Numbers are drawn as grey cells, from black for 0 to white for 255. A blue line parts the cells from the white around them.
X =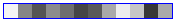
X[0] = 244
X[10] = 55
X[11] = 170

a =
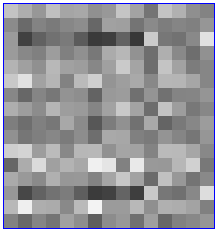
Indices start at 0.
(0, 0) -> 195
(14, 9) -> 184
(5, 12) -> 181
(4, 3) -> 184
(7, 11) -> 195
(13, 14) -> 221
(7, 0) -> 174
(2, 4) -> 122
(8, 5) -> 139
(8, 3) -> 119
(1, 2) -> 131
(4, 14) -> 134
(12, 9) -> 162
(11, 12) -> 183
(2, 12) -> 114
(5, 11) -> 182
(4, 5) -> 157
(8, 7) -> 124
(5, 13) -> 166
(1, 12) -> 133
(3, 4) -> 128
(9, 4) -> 123
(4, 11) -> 196
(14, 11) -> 176
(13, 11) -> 119
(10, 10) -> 131
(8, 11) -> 100
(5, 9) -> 169
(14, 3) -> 171
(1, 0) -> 139
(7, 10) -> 109
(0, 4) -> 165
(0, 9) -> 163
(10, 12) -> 185
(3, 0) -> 155
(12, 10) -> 107
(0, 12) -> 177
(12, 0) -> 170
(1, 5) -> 141

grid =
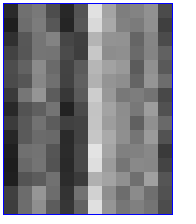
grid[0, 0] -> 42
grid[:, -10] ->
[121, 124, 117, 117, 139, 135, 149, 95, 114, 107, 115, 116, 92, 150, 143]
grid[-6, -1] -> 82
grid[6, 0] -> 58
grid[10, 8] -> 128
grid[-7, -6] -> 196
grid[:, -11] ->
[112, 109, 87, 86, 98, 86, 118, 83, 89, 90, 112, 105, 84, 108, 109]
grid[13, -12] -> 64
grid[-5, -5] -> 164
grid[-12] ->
[66, 86, 117, 116, 75, 62, 199, 141, 143, 106, 132, 97]
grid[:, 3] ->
[77, 87, 131, 116, 106, 112, 92, 116, 92, 105, 85, 83, 113, 109, 92]
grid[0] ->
[42, 112, 121, 77, 40, 84, 225, 164, 126, 131, 145, 75]
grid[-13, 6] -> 180
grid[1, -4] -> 129
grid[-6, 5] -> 67
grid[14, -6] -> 224
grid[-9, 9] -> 125
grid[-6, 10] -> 155
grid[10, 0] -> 32
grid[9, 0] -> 39
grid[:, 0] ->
[42, 31, 48, 66, 77, 75, 58, 40, 59, 39, 32, 29, 31, 64, 61]
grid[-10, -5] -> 148
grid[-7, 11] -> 105
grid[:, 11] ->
[75, 63, 75, 97, 89, 109, 72, 81, 105, 82, 58, 68, 85, 81, 76]
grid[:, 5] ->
[84, 87, 63, 62, 91, 96, 91, 75, 67, 67, 73, 73, 59, 114, 98]
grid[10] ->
[32, 112, 115, 85, 43, 73, 227, 164, 128, 129, 136, 58]

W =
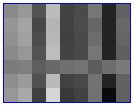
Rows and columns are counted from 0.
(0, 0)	138
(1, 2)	71
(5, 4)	66
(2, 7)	35
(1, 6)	102
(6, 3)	214
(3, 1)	151
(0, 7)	36
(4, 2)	94
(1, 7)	35
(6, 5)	66
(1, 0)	149
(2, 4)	65
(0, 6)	118
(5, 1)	155
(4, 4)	111
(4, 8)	122
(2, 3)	183
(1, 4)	66
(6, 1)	169
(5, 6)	114

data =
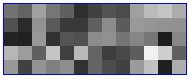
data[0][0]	114
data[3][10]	241
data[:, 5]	[47, 56, 81, 184, 49]
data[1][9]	153
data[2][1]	33
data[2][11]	29
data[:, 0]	[114, 81, 36, 182, 151]
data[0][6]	65
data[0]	[114, 99, 161, 118, 96, 47, 65, 83, 75, 160, 187, 196, 172]
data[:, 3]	[118, 89, 49, 196, 128]
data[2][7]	144
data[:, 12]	[172, 145, 135, 96, 173]
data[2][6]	139
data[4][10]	193
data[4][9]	155
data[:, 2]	[161, 146, 152, 96, 148]

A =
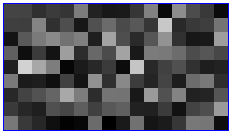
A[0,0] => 68
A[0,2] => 47
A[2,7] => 163
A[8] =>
[120, 57, 39, 15, 2, 7, 107, 0, 26, 113, 21, 27, 55, 120, 118, 14]
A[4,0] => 32
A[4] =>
[32, 210, 167, 125, 6, 27, 40, 59, 12, 197, 40, 65, 80, 49, 30, 34]
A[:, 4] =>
[53, 78, 114, 158, 6, 65, 168, 70, 2]
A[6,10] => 154
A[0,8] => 26
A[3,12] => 108
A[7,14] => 78
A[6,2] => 82
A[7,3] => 80
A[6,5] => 125
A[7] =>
[58, 39, 31, 80, 70, 94, 64, 88, 96, 33, 32, 59, 18, 67, 78, 154]
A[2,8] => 78
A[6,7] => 116
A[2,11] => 147
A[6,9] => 24
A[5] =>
[122, 27, 30, 15, 65, 20, 145, 47, 137, 60, 36, 68, 29, 108, 120, 46]
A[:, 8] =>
[26, 74, 78, 163, 12, 137, 115, 96, 26]
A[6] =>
[40, 67, 82, 101, 168, 125, 44, 116, 115, 24, 154, 81, 131, 33, 36, 85]
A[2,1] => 89
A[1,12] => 41
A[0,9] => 54
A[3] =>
[96, 14, 59, 19, 158, 44, 104, 75, 163, 25, 123, 121, 108, 76, 86, 71]
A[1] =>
[63, 62, 132, 48, 78, 23, 80, 107, 74, 88, 54, 200, 41, 57, 62, 116]
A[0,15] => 10

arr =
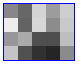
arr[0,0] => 135
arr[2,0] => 151
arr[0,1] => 103
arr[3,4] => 139
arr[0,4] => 206
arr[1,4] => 201

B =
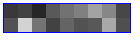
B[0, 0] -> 57
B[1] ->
[82, 211, 116, 66, 100, 82, 88, 169, 79]
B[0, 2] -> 38
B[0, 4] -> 114
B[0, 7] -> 135

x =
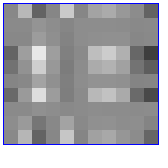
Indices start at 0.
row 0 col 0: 136
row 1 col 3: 141
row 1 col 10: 138
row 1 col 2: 148
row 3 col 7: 204
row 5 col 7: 146
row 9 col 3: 135
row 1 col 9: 137
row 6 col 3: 156
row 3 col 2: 232
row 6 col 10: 73
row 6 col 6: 184
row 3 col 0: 100
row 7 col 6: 141
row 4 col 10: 93
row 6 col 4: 126
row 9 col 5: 133
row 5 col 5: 141
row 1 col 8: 140
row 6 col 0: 105
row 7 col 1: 138
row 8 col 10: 132
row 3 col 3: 158
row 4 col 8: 161
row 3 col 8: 176
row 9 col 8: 150
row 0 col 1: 184
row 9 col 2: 99
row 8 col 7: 145
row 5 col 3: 144
